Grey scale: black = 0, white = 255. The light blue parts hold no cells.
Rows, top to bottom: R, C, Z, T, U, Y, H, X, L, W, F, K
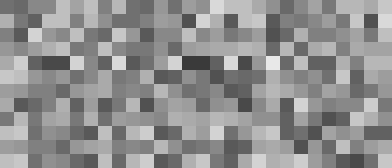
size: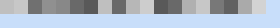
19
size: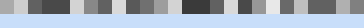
26
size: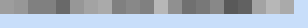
21

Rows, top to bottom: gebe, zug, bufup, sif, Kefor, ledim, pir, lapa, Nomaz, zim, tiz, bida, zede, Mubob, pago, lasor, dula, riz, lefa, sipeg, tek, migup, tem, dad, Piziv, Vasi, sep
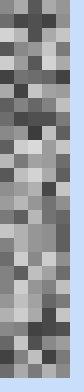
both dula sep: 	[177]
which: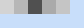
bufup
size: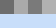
4
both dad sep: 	[137]
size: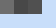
3
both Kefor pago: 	[156]
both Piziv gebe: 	[137]

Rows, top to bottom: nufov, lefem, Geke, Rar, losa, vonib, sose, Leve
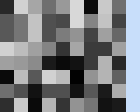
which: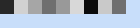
nufov
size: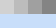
4
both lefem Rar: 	[132]
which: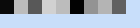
vonib

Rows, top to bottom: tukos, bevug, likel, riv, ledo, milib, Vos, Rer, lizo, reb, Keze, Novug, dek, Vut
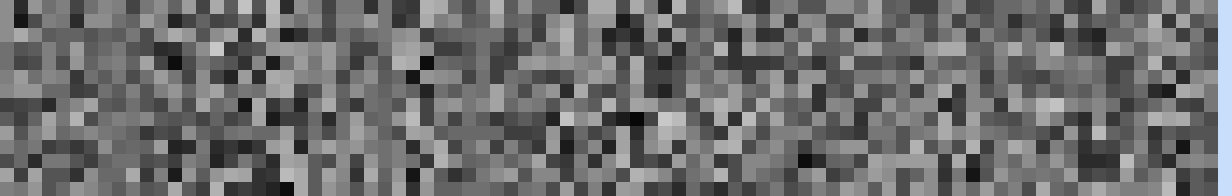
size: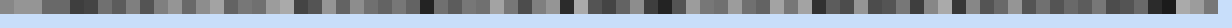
87
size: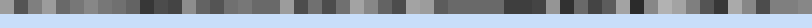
58
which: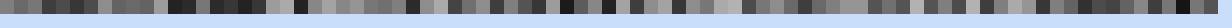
Keze
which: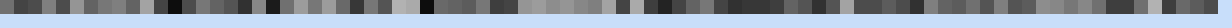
ledo
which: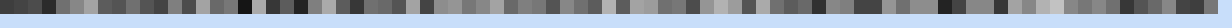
Rer
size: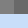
2
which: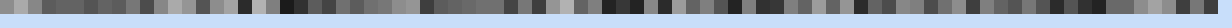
likel

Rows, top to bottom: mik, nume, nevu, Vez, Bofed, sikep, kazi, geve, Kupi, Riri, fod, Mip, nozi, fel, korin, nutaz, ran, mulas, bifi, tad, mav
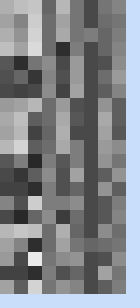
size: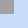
1
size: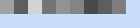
9
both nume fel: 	[73]
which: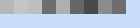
ran
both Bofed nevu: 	[117]
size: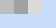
3
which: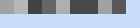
Riri

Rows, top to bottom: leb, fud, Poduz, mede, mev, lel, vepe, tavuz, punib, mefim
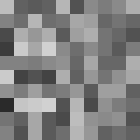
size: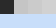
4
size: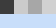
4
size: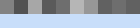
10
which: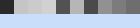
tavuz
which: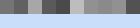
punib
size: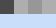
4

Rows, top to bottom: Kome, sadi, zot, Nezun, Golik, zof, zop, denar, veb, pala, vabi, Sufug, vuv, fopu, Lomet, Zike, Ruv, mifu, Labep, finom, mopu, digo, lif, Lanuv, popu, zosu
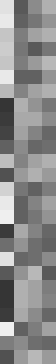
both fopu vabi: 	[97]
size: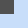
1
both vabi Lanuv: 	[97]
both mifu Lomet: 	[97]

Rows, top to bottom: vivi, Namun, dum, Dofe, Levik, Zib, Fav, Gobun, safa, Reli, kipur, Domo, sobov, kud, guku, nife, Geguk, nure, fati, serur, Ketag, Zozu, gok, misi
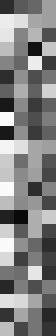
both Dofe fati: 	[125]
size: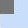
1
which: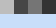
misi

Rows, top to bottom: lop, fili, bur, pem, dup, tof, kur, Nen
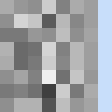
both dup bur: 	[121]
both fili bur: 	[143]
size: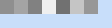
7
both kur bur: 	[121]

